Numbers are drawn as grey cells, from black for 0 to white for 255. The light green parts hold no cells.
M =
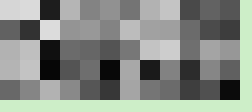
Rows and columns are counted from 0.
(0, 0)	214
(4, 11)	11
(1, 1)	50
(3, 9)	44
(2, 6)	119
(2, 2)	16
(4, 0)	104
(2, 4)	102
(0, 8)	196
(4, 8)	107
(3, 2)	6
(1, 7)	161
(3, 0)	180
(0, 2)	29
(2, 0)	178
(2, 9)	111
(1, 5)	131

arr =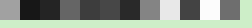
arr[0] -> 161
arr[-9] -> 101
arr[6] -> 41
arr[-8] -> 61

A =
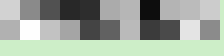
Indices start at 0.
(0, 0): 210
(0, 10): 204
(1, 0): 177
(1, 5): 97
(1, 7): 59
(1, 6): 186
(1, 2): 194

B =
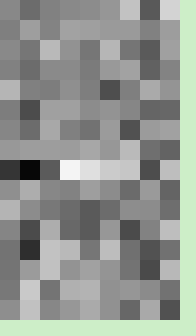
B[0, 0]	136
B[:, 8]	[211, 157, 160, 131, 148, 103, 161, 99, 190, 100, 110, 190, 113, 184, 114, 81]
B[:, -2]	[89, 129, 90, 97, 170, 101, 155, 111, 77, 154, 140, 130, 82, 74, 139, 169]
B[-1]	[142, 193, 135, 151, 170, 145, 103, 169, 81]
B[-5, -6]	104
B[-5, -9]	133
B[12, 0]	115
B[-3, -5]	161
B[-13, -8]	108
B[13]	[116, 155, 193, 147, 161, 148, 115, 74, 184]
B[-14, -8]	118
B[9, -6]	130
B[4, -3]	127
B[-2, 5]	145
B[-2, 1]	201
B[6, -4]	155
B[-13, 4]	123
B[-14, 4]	118
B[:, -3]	[194, 154, 117, 162, 127, 134, 81, 186, 198, 107, 141, 75, 112, 115, 150, 103]
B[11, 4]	90
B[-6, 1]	140
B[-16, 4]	140
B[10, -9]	180
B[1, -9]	127
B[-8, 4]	223
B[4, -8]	128
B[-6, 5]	108
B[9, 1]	173

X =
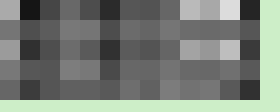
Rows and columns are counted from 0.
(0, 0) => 170
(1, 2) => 92
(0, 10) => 168
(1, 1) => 79
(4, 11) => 89
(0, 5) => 43
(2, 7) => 84
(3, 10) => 104
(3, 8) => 115
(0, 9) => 186
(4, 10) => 118
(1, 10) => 106
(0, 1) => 21
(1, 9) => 108
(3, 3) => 125
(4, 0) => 102
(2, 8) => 101
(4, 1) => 60
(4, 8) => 124
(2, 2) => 78
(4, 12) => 49

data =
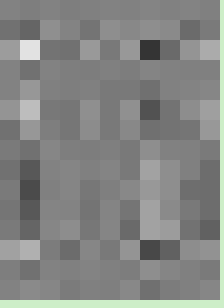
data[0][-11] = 130
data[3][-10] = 113
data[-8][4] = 125
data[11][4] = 119
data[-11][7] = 112
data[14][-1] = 134
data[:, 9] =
[131, 107, 148, 128, 131, 141, 117, 128, 128, 110, 121, 114, 141, 128, 128]
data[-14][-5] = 136
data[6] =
[113, 151, 126, 118, 140, 121, 136, 112, 115, 117, 152]
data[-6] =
[122, 75, 128, 133, 119, 127, 136, 152, 142, 110, 109]
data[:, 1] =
[126, 101, 226, 113, 151, 189, 151, 113, 88, 75, 88, 101, 176, 113, 138]
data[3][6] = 125
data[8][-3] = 142
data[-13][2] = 115
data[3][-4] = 132
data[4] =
[130, 151, 128, 126, 128, 121, 121, 112, 129, 131, 134]
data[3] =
[130, 113, 130, 126, 125, 128, 125, 132, 129, 128, 128]
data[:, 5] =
[130, 142, 121, 128, 121, 121, 121, 127, 132, 127, 132, 133, 121, 128, 127]
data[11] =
[122, 101, 134, 141, 119, 133, 106, 162, 156, 114, 97]
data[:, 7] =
[132, 142, 52, 132, 112, 82, 112, 142, 162, 152, 162, 162, 72, 142, 112]
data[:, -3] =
[129, 138, 106, 129, 129, 115, 115, 129, 142, 142, 138, 156, 97, 133, 124]
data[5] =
[148, 189, 120, 118, 143, 121, 144, 82, 115, 141, 159]
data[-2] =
[126, 113, 130, 128, 131, 128, 125, 142, 133, 128, 122]
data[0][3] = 126
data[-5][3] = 131
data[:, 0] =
[130, 113, 156, 130, 130, 148, 113, 122, 113, 122, 117, 122, 161, 126, 130]
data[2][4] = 153

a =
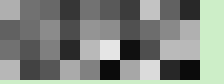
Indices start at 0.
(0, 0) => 175
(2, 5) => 229
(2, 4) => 185
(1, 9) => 176
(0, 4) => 114
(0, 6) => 60
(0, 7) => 195
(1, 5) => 141
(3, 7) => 219
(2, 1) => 84
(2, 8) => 186
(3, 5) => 11

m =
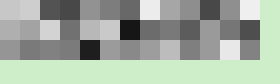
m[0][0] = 199
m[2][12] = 130
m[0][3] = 72
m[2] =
[149, 122, 129, 123, 30, 155, 137, 157, 188, 127, 154, 232, 130]
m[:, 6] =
[104, 22, 137]
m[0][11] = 143
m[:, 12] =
[239, 78, 130]
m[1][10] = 154
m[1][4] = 184
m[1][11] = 118

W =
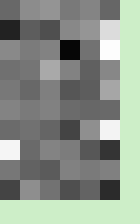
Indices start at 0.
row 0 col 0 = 104
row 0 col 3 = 121
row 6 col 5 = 243
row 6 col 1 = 113
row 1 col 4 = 149
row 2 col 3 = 6
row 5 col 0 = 131
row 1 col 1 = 93
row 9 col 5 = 43
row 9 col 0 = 68
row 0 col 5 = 102
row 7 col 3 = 124
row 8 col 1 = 98
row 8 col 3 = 129
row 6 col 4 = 143
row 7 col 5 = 52
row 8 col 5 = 128
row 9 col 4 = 99
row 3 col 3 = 130
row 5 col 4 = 103

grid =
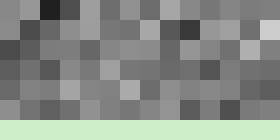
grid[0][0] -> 135
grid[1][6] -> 115
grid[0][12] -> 123
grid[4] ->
[105, 129, 125, 164, 132, 129, 170, 109, 141, 129, 136, 129, 102, 93]
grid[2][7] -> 139
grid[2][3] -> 125
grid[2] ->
[75, 92, 124, 125, 103, 134, 142, 139, 103, 149, 132, 113, 175, 128]
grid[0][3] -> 78
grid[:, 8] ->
[166, 88, 103, 106, 141, 147]
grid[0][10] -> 119
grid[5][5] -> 128
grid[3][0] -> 93
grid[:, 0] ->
[135, 138, 75, 93, 105, 142]
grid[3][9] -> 111
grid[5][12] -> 122
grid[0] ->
[135, 151, 32, 78, 158, 110, 144, 108, 166, 136, 119, 133, 123, 126]
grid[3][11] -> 123
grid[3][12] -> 113

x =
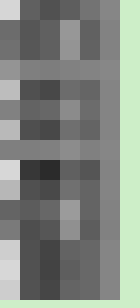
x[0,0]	214
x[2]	[112, 87, 96, 148, 98, 130]
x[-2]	[215, 81, 67, 94, 104, 133]
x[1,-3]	151
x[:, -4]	[81, 96, 96, 125, 72, 103, 72, 128, 43, 73, 103, 86, 68, 67, 70]
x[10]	[100, 92, 103, 155, 100, 130]
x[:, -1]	[134, 130, 130, 135, 132, 132, 132, 134, 131, 132, 130, 129, 133, 133, 133]
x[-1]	[205, 82, 70, 100, 104, 133]
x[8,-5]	55
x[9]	[183, 80, 73, 112, 100, 132]
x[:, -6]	[214, 108, 112, 148, 189, 129, 185, 127, 215, 183, 100, 122, 206, 215, 205]
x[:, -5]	[96, 86, 87, 127, 80, 99, 79, 126, 55, 80, 92, 78, 80, 81, 82]
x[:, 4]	[115, 97, 98, 131, 101, 108, 100, 128, 85, 100, 100, 93, 103, 104, 104]
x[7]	[127, 126, 128, 140, 128, 134]
